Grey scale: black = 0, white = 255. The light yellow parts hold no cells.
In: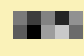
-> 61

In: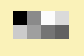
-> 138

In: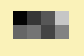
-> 54

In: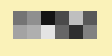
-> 143

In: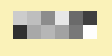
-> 190

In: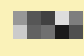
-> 86

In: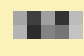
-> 63

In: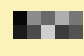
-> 140

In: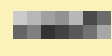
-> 183
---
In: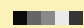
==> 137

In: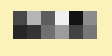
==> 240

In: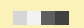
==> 242

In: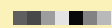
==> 9

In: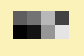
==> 115

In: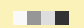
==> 150

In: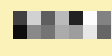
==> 34
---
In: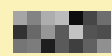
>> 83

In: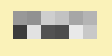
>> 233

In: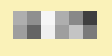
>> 196

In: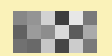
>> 91

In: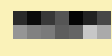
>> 199

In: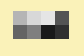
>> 26

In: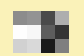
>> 93

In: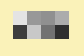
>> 114
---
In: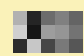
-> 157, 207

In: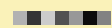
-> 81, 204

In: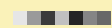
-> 192, 230

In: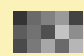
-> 80, 195

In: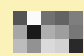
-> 174, 250

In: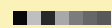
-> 168, 191

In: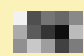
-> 52, 241

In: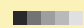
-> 158, 224

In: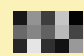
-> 98, 229
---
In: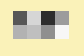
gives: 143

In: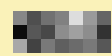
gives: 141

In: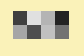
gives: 192

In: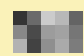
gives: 162

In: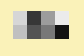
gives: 120

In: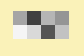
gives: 84
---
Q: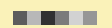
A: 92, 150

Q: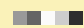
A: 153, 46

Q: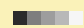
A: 43, 246

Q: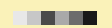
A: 232, 25

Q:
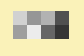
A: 209, 53

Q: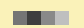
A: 117, 191
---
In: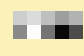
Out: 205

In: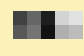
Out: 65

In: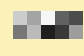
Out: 204

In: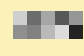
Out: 207

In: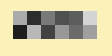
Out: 171

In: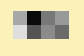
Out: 167

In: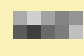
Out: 170

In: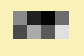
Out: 137

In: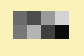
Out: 107

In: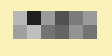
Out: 183
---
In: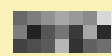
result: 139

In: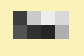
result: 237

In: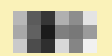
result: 141

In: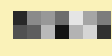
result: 165

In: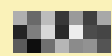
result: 63

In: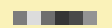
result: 73
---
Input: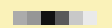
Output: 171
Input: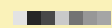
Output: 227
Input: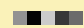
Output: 146
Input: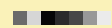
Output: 106
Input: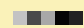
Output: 195
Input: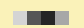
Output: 212
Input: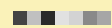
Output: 67
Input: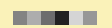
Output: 131
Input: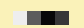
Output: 238
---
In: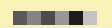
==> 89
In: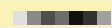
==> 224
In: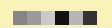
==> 133
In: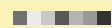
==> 113
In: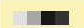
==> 224
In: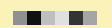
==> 144
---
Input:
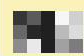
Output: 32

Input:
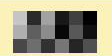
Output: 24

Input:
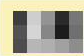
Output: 147

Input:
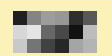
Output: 151

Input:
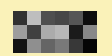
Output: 71

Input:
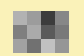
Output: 156
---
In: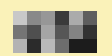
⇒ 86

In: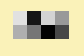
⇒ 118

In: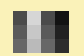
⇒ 199

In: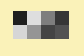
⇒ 149

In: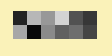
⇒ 96

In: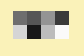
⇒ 24
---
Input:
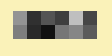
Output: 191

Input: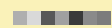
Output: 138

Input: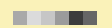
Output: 60

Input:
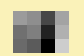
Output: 71

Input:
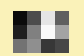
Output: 229

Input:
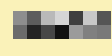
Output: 200

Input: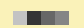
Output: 103

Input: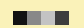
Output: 195

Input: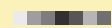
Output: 181

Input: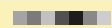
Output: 136
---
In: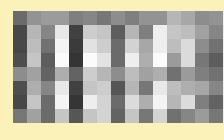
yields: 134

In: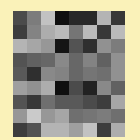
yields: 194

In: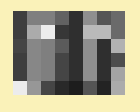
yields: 85

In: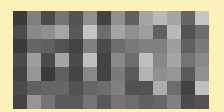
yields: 128

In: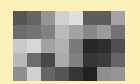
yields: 33

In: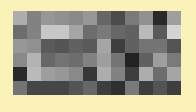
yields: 62
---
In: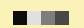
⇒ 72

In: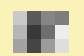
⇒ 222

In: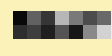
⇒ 210

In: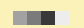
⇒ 237

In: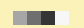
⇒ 247

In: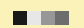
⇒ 109

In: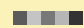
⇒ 51

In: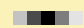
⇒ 227

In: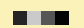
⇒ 4
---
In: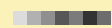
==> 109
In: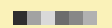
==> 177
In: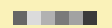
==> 58
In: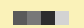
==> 211
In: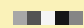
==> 133
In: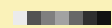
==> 18
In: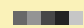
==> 198
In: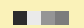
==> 124
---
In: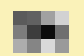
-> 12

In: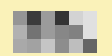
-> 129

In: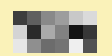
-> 19

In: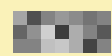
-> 131

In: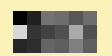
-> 169

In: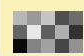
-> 175

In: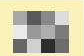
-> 174
